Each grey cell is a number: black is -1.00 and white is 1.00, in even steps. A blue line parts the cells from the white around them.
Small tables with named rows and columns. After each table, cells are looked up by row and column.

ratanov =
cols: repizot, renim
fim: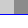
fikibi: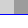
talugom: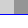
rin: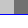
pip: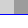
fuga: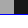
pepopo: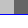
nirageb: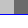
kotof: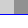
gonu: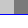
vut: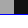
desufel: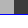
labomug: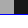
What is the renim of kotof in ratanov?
0.14
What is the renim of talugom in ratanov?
0.17
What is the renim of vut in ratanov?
-0.87
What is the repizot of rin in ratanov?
0.55
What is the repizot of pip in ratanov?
0.65
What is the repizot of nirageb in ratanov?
0.53
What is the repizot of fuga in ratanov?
0.32
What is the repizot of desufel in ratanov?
0.42
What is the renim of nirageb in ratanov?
-0.16
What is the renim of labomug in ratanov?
-0.82
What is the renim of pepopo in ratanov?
-0.21
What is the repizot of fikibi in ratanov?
0.65
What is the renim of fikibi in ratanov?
0.22
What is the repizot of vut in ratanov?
0.31
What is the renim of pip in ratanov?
0.22
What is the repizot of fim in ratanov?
0.61
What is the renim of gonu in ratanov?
-0.04

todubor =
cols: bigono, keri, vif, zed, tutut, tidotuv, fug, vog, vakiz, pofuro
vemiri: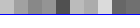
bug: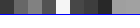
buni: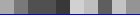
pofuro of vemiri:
-0.12
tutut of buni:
-0.56
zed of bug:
-0.36
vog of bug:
-0.69
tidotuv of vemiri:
0.47
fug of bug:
-0.52
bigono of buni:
0.33
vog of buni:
-0.26
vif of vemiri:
0.07
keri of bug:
-0.19

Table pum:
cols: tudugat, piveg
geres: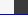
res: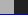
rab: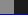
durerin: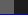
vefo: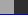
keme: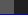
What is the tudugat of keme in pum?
-0.31
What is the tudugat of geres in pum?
0.93
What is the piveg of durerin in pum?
-0.77
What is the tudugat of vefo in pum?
0.31
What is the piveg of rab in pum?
-0.78
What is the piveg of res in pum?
-0.73
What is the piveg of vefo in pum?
-0.63
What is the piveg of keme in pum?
-0.75
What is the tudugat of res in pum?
0.40
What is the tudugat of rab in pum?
0.09
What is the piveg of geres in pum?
-0.54
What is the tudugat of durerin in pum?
-0.25
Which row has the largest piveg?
geres

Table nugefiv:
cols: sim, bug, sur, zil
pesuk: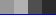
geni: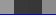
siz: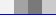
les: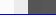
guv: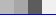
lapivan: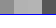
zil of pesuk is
-0.66
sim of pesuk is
0.19
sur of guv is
-0.28
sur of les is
-0.33
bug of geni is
-0.55
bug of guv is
0.31

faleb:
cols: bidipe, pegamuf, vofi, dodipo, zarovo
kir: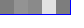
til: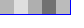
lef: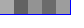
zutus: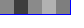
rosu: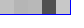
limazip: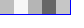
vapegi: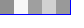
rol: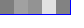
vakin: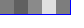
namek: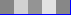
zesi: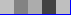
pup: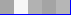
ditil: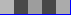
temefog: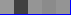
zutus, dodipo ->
0.40
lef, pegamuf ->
-0.23
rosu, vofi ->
0.44
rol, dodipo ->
0.77
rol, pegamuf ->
0.26
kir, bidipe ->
-0.02
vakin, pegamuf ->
-0.25
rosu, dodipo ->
-0.37
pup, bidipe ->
0.30
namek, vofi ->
0.16
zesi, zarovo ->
0.50
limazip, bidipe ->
0.49

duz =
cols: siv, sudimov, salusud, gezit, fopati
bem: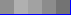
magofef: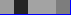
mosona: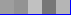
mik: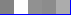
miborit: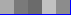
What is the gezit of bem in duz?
0.10
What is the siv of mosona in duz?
0.24
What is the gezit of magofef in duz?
0.28
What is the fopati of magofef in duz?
-0.02
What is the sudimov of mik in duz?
0.99
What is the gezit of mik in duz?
0.10
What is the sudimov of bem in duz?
0.38
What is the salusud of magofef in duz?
0.28
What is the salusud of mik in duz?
0.14
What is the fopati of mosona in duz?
0.42
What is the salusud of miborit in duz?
-0.16
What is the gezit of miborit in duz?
0.51
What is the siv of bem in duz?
0.12
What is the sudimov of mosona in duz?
0.15
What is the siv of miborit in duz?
0.34
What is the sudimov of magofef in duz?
-0.72
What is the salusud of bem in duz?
0.27
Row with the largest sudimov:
mik

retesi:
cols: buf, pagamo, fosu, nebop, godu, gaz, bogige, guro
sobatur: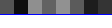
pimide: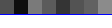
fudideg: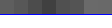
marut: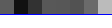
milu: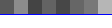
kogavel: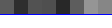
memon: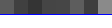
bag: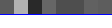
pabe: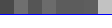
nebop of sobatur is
-0.23
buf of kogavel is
-0.29
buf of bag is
-0.29
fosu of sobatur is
0.12
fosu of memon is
-0.59
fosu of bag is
-0.68
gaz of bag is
-0.39
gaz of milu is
-0.20
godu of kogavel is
-0.69
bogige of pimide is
-0.24
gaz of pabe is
-0.28
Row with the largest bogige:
kogavel

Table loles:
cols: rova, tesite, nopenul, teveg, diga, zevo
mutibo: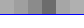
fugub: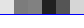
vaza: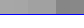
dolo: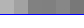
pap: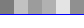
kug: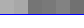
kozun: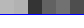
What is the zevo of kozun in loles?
-0.39
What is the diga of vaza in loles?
0.05
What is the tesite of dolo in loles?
0.27
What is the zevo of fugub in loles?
0.68
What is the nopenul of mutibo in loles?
0.09
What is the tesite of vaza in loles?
0.30
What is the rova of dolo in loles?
0.41
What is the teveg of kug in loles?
-0.05
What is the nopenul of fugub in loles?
0.01
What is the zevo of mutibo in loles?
0.38
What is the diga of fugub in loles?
-0.33
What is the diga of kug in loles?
0.02
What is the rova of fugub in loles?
0.79
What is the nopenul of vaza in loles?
0.26
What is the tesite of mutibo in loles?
0.25
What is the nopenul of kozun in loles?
-0.59
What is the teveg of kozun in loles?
-0.23
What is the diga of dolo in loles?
0.06
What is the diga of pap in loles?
0.79
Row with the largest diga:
pap

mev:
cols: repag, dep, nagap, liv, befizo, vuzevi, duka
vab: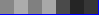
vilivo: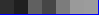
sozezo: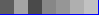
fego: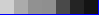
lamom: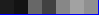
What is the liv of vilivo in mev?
-0.45
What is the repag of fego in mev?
0.63
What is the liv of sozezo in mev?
0.06
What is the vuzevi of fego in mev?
-0.72
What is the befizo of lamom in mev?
0.06
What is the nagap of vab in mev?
0.00
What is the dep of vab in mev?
0.35
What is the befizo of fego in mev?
-0.43
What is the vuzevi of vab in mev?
-0.71
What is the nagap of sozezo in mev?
-0.42

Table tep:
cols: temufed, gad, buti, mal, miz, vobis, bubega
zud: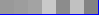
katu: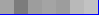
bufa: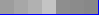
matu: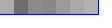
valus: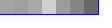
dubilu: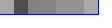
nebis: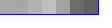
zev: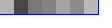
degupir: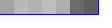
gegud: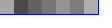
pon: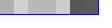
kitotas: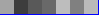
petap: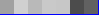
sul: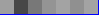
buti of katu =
0.23
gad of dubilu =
-0.39
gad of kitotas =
-0.52
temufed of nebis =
0.32
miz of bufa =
0.11
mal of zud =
0.58
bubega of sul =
0.28
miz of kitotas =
0.48
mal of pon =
0.44
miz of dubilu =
0.15
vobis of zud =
0.51
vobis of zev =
0.09
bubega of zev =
0.46
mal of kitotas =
-0.18
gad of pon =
0.63
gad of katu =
-0.03
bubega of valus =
-0.18
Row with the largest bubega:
katu

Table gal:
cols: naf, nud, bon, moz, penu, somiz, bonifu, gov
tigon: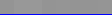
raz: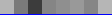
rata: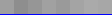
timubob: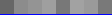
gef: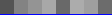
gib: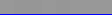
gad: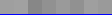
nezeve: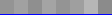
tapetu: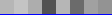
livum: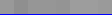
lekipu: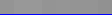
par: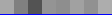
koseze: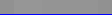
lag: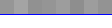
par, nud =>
0.00
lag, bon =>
0.14
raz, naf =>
0.42
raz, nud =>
-0.04
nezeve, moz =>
0.29
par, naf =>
0.32
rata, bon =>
0.18
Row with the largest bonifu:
nezeve

